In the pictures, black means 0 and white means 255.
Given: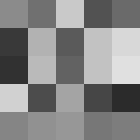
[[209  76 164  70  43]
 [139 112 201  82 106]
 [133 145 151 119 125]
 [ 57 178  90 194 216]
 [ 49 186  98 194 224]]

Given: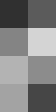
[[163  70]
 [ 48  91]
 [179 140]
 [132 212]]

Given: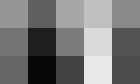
[[101   8  67 233  75]
 [117  30 123 218  82]
 [150  95 166 192 137]]

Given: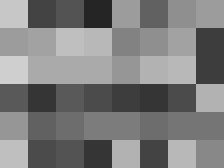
[[ 89  53  89  75  61  53  75 178]
 [199  67  83  37 156  97 143 156]
 [191  75  83  53 178  67 184 136]
 [150  97 109 124 124 109 117 117]
 [156 162 191 184 130 143 162  61]
 [207 170 170 170 150 178 184  61]]

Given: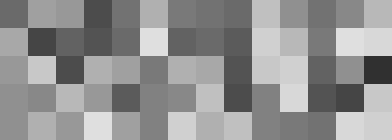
[[168  69  98  83 106 223  98 106  91 208 184 121 223 216]
 [144 136 184 152  91 129 136 192  76 129 216  83  69 200]
 [106 160 152  76 114 176 121 114 106 192 144 114 136 184]
 [144 176 152 223 160 129 208 176 192 129 121 114 216 208]
 [152 200  76 176 160 121 176 168  83 200 208  98 144  48]]

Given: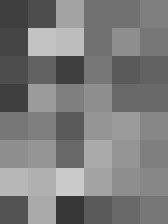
[[ 63  77 163 113 113 127]
 [ 77  98  63 119  90  98]
 [119 127  90 149 155 135]
 [142 149 105 170 149 127]
 [ 63 155 127 142 105 105]
 [ 83 170  55  90 105 119]
 [183 176 202 163 142 135]
 [ 69 195 189 113 142 119]]
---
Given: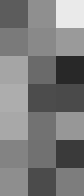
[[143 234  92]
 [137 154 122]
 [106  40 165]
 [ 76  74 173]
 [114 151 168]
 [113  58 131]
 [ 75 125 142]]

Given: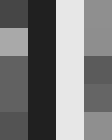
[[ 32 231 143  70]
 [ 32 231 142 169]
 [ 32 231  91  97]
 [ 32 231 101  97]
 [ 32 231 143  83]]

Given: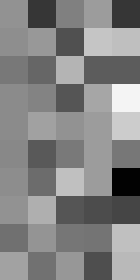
[[ 54 128 156  54 146]
 [152  80 197 191 142]
 [102 180  92  92 120]
 [131  85 166 244 139]
 [161 146 156 204 139]
 [ 89 121 156 119 136]
 [108 192 156   2 141]
 [175  85  76  69 146]
 [148 118 116 192 112]
 [113 151  78 185 162]]

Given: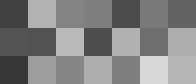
[[178 131 127  75 121  99  65]
 [ 82 185  77 177 110 173  84]
 [157 134 173 127 216 182  54]]

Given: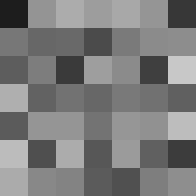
[[148 172 157 168 149  55  29]
 [103 105  75 122 139 141 119]
 [125  58 158 139  63 200  93]
 [ 98 114 103 121 113  96 175]
 [149 149 115 150 145 189  91]
 [ 79 172  87 155  96  60 188]
 [136 131  91  80 126 142 171]]

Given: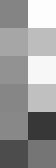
[[253 132]
 [189 166]
 [247 146]
 [192 134]
 [ 55 136]
 [117  76]]

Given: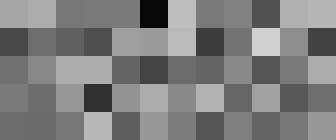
[[172 119 122 122   8 190 121 130  81 176 182 166]
 [110  96  78 159 154 186  61 115 207 141  66  72]
 [135 172 173 101  68 108 101 137  85 121 171 113]
 [109 151  49 147 172 137 177 102 161  88 111 122]
 [106 119 183  94 152 123  84 127 100 119 152 109]]

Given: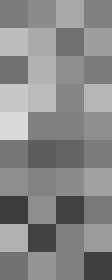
[[139 169 128 122]
 [170 113 158 188]
 [179 142 123 112]
 [188 134 182 199]
 [128 127 142 218]
 [ 94 100 124 119]
 [130 139 161 142]
 [142  66 120  61]
 [ 66 128 155 177]
 [148 129  63 113]]
